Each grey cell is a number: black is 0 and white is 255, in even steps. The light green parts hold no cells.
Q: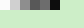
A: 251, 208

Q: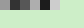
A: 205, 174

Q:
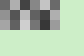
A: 207, 196

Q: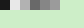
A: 232, 178

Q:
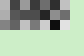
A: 226, 205

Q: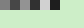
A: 209, 147

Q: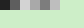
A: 211, 190

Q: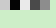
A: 234, 203
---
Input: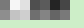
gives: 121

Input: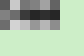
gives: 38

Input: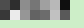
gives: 89

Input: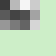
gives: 163

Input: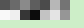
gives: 150

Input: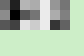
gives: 128

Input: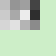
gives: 46
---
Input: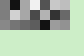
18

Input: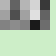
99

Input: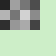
160

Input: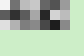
114

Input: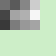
90

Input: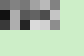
130

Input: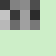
130
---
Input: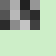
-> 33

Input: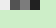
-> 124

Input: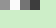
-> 116

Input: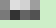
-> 210

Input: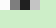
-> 32

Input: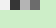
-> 180

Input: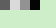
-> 146

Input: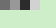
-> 44

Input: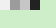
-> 198
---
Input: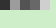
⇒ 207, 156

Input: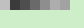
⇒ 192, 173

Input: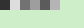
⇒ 221, 180

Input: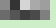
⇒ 213, 169

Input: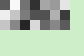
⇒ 248, 238

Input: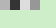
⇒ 221, 181

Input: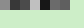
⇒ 192, 140
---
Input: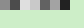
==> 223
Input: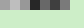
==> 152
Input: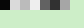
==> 187
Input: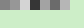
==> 212
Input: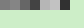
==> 102
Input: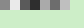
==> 90
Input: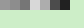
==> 118
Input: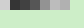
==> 65
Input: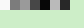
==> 154
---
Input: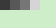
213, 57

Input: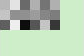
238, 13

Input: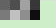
192, 14

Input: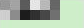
229, 28

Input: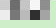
246, 47

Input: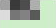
220, 58

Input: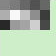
248, 40
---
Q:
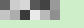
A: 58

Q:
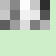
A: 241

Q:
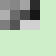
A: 72

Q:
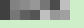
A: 96

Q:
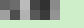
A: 178

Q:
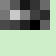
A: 129
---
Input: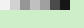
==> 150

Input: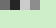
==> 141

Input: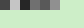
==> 89

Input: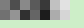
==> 57

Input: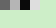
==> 181

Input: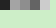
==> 142

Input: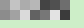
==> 80
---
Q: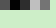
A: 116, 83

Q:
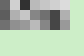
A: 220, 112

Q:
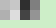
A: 127, 176

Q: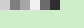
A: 46, 207

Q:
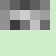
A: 125, 146

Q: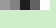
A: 254, 154

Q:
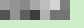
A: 126, 83
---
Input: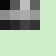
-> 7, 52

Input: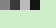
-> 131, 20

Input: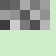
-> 89, 181

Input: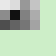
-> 232, 163

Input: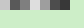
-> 199, 56

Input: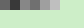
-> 101, 191

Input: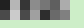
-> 33, 128

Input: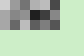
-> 208, 85

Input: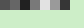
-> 81, 54

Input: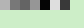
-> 180, 57
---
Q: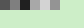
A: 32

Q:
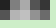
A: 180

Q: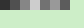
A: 205

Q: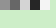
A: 103

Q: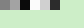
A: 11

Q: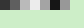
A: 236
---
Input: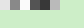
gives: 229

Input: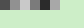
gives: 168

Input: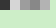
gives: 179

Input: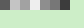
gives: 196

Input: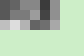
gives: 191

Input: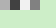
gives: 177

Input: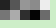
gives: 171
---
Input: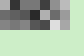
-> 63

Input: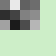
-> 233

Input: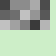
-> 140

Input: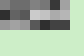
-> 119

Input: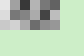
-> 180

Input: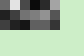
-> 11

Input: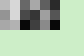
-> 168

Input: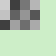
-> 63

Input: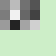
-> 187
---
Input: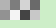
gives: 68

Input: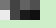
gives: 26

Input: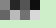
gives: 114

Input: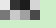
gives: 161

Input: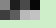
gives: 185

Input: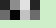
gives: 194

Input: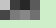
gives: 135
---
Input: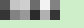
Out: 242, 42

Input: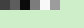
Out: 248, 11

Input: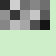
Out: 207, 20

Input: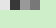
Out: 229, 56

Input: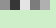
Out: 228, 54

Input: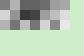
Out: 232, 57

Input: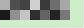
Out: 208, 26

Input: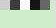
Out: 251, 21

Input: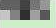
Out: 197, 47
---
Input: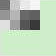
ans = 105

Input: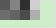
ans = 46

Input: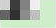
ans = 129

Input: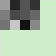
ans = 84

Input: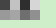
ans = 46

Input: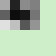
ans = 24

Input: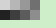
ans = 152

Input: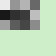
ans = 59

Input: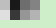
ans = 110
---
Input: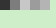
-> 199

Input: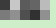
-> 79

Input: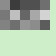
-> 149

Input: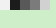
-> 89

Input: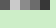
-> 139

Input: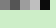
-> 157

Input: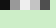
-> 238

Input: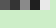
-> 138

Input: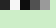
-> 13

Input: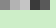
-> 197
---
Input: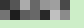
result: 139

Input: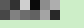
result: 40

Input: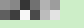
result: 227

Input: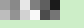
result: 117

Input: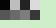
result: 56

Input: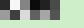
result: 84

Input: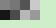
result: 153

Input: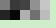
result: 188
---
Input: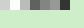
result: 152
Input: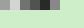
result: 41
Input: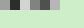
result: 80
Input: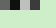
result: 191
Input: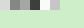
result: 250
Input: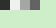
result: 166
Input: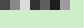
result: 30
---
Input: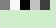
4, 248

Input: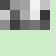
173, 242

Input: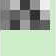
127, 238

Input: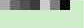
60, 204

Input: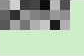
130, 207

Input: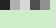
216, 216

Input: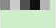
80, 202

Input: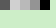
185, 208

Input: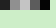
196, 196
